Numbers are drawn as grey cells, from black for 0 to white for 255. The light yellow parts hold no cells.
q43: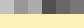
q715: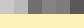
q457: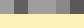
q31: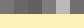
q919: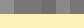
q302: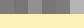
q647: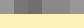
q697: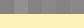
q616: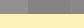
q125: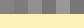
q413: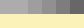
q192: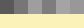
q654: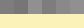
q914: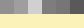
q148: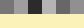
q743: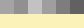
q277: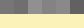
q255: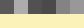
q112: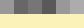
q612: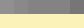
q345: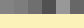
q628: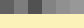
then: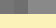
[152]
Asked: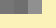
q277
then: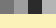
[103]
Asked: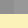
q628

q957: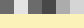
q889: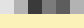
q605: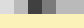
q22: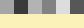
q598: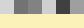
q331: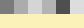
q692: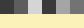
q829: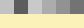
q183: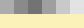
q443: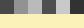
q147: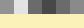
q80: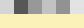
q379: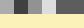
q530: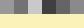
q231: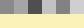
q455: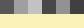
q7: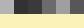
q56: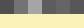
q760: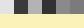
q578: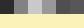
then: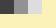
[93]
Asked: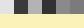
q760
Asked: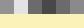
q147
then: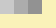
[115]
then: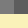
[179]
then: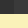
[107]

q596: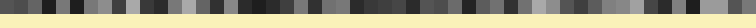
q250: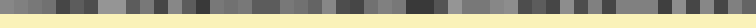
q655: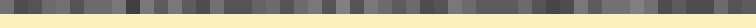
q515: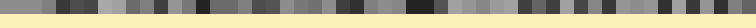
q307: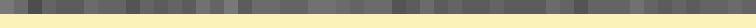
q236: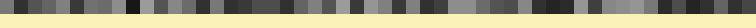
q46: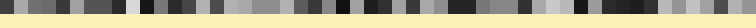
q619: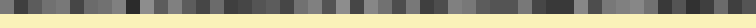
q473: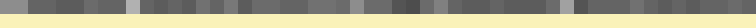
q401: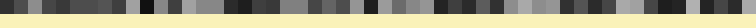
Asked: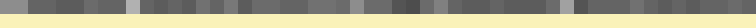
q473
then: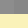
[36]
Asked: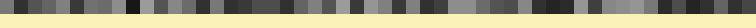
q236

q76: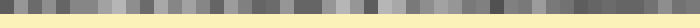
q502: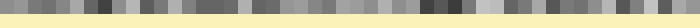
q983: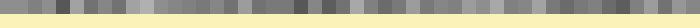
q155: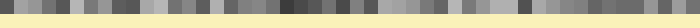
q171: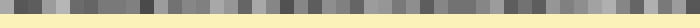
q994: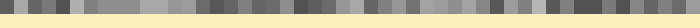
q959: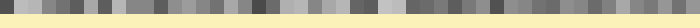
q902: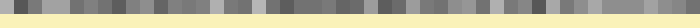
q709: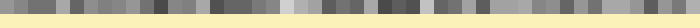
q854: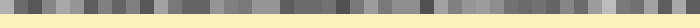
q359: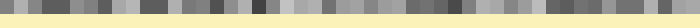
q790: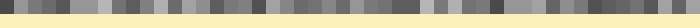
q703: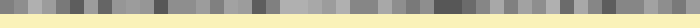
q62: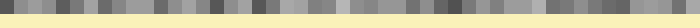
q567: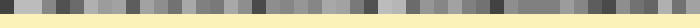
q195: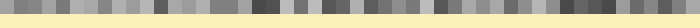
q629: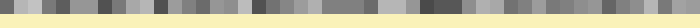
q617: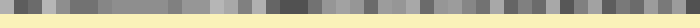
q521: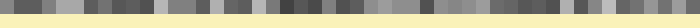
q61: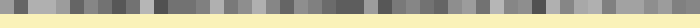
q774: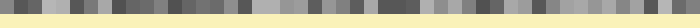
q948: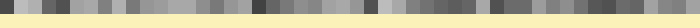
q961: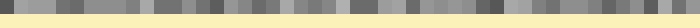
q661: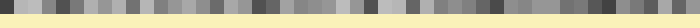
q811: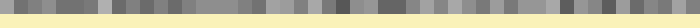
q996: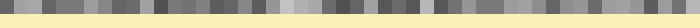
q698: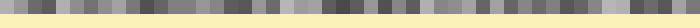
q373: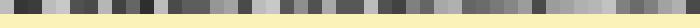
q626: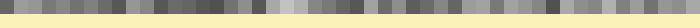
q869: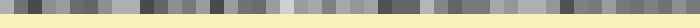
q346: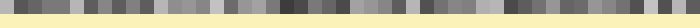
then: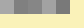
[107]
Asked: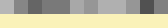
q869
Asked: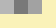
q629
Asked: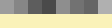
q567
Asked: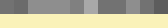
q961

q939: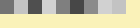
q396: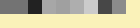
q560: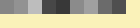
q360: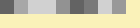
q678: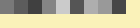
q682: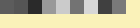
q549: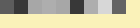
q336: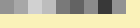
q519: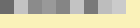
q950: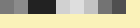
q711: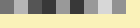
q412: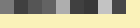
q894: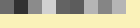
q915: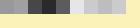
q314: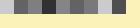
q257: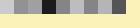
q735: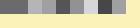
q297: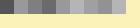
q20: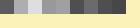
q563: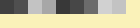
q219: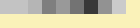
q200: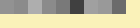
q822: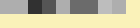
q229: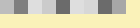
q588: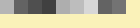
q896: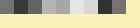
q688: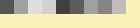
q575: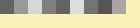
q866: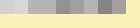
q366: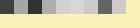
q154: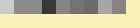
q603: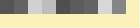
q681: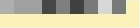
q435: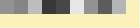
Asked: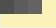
q603
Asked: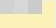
q366
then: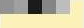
[133]
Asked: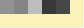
q435

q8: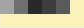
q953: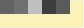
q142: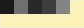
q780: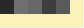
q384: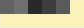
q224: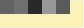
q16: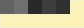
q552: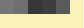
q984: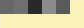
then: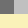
[62]
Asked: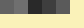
q384
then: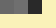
[140]
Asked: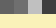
q953

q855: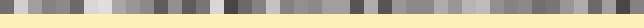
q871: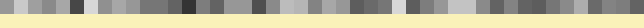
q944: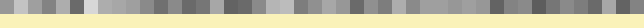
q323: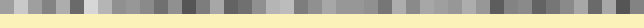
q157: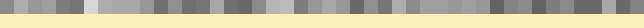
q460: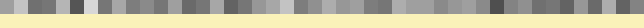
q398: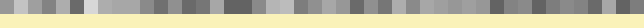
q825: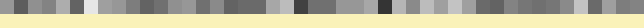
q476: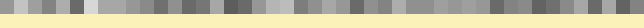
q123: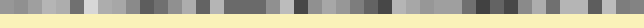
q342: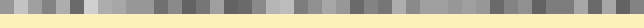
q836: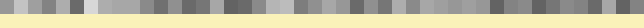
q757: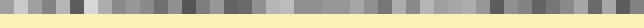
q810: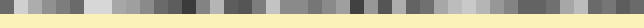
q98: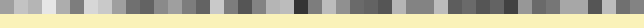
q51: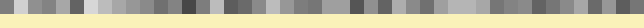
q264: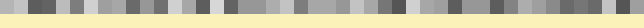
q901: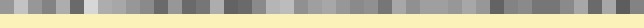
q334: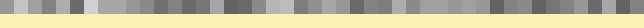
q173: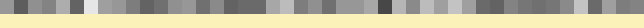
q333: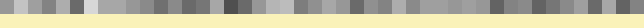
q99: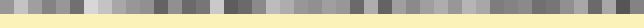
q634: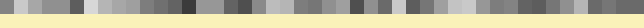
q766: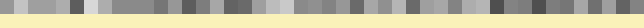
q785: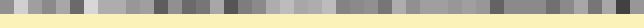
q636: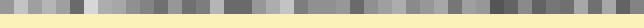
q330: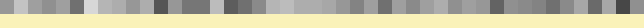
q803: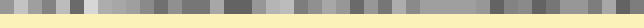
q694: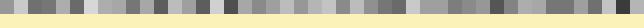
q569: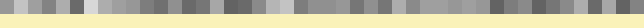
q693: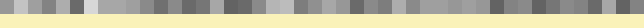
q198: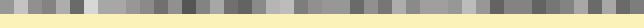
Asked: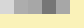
q694
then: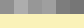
[173]
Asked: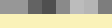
q634
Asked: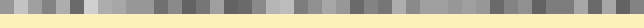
q342

